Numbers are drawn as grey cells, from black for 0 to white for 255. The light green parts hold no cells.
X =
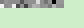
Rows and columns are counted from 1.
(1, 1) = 128
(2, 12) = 150
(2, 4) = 239
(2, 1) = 245
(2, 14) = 183
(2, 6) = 146
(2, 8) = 144
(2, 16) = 142
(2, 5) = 75
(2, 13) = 123
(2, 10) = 170

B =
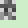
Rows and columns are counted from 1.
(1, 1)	217
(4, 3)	135
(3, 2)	57
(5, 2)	215
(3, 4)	68

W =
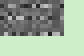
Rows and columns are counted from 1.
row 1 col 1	101
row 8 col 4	98
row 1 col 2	94
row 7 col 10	95
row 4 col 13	129
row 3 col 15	87
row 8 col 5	111
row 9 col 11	149
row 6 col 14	90
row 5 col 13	50
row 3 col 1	106
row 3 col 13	114
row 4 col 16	113
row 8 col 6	108
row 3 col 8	99
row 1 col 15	92
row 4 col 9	119
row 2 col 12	194
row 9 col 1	88
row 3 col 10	112
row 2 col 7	39
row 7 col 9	127
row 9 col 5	122
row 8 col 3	110
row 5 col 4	68
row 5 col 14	73
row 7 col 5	107
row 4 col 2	130
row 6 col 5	102
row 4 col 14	82
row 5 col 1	41
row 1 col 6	126
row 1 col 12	80
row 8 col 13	94

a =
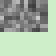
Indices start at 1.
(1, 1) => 128
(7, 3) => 108
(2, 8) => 69
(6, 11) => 107
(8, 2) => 162
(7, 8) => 129
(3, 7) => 150
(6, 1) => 137
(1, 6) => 100
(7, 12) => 164
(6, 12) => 105
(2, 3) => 131
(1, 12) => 128
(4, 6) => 161
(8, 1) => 79
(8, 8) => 123
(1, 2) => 104
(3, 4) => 151
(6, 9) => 108
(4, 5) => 112
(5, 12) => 100
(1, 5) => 182
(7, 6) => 121
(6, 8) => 101
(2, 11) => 114
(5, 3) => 84
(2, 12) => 105
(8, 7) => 154
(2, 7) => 173
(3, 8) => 100

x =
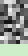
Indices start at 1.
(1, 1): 154
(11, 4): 94
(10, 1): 243
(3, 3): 236
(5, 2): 144
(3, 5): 173
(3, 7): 95
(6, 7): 56
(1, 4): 204
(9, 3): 170
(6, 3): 19
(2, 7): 200
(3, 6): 85
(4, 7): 100
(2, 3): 184
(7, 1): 100
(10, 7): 91
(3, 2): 73
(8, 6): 110
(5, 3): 48
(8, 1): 112
